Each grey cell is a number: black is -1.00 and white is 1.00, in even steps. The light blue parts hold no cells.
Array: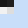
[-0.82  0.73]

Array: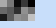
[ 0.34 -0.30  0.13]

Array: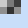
[ 0.59 -0.61]

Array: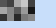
[-0.33  0.04 -0.69]

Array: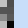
[ 0.52 -0.35]

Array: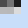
[-0.40  0.44]

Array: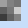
[ 0.25 -0.07  0.03]
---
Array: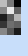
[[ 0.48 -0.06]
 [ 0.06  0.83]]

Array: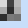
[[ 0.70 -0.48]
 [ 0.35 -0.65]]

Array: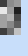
[[-0.51  0.10]
 [ 0.81  0.23]]

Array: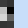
[[-0.54 -0.61]
 [ 0.51 -0.96]]

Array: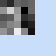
[[-0.47 -0.68]
 [ 0.16  0.65]]

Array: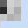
[[-0.24  0.64]
 [-0.68  0.59]]

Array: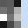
[[-0.30 -0.27]
 [-0.09 -0.24]]

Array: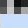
[[-0.47  0.43]
 [-0.27  0.58]]

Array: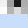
[[0.89 0.24]
 [0.98 0.41]]
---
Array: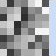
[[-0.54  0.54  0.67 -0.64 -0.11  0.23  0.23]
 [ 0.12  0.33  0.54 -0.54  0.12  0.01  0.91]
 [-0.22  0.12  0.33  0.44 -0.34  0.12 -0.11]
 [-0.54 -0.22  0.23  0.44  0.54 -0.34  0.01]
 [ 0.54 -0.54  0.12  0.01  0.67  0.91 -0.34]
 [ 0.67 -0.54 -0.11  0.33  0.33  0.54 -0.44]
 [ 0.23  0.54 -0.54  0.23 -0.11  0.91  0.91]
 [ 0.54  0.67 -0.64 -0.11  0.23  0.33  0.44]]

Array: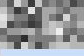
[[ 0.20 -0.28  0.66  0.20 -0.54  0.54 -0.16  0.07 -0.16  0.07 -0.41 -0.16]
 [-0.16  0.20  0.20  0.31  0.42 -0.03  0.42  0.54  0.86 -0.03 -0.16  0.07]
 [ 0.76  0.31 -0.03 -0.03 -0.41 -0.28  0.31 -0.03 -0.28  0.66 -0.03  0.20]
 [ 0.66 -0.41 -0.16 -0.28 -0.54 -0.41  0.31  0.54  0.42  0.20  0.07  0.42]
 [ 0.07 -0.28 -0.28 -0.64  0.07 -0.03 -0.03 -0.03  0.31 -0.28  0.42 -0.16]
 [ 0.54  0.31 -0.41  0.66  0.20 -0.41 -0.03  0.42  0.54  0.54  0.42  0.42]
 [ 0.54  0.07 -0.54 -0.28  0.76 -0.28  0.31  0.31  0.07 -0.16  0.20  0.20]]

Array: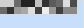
[[-0.17 -0.61  0.20  0.31  0.73 -0.50  0.86  0.20 -0.50  0.07  0.07]
 [ 0.63  0.63 -0.17 -0.73 -0.73  0.51 -0.61 -0.29 -0.17  0.73 -0.40]]

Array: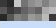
[[-0.55 -0.68  0.56 -0.09  0.11  0.21  0.01  0.21]
 [-0.68 -0.32  0.01 -0.09  0.21  0.11  0.45 -0.55]
 [-0.32 -0.55 -0.43 -0.22 -0.09 -0.22  0.34  0.45]]

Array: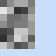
[[-0.62 -0.13  0.66  0.44 -0.26]
 [-0.50 -0.38  0.55  0.55  0.20]
 [-0.26  0.10  0.32  0.32 -0.03]
 [ 0.10 -0.13 -0.03 -0.03  0.20]
 [ 0.32 -0.13 -0.13 -0.03  0.32]
 [ 0.55  0.20 -0.38 -0.26  0.20]
 [ 0.78  0.44 -0.62 -0.50  0.10]]

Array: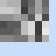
[[ 0.59  0.59  0.48 -0.53 -0.06  0.26 -0.06]
 [ 0.48  0.37  0.37 -0.41 -0.19  0.26 -0.19]
 [ 0.14  0.14  0.26  0.14 -0.29  0.59 -0.41]
 [ 0.04  0.04 -0.06 -0.06  0.37 -0.41  0.37]
 [-0.29 -0.29 -0.19  0.48  0.71 -0.53  0.82]
 [-0.41 -0.29 -0.29  0.48  0.71 -0.53  0.71]]
